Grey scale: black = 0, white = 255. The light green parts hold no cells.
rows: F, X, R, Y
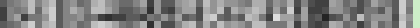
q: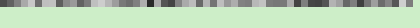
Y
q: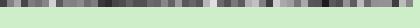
R
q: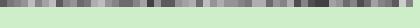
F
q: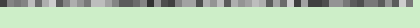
X

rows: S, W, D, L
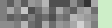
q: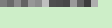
S
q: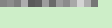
L

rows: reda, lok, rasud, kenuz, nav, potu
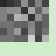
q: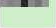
lok
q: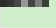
reda
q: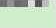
potu

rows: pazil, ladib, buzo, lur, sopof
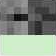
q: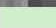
pazil
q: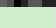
buzo
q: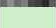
ladib
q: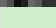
buzo

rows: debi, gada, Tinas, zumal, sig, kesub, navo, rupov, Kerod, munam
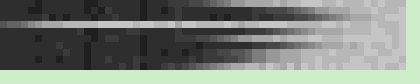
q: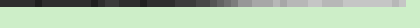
kesub
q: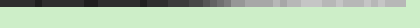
debi
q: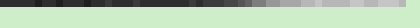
Kerod

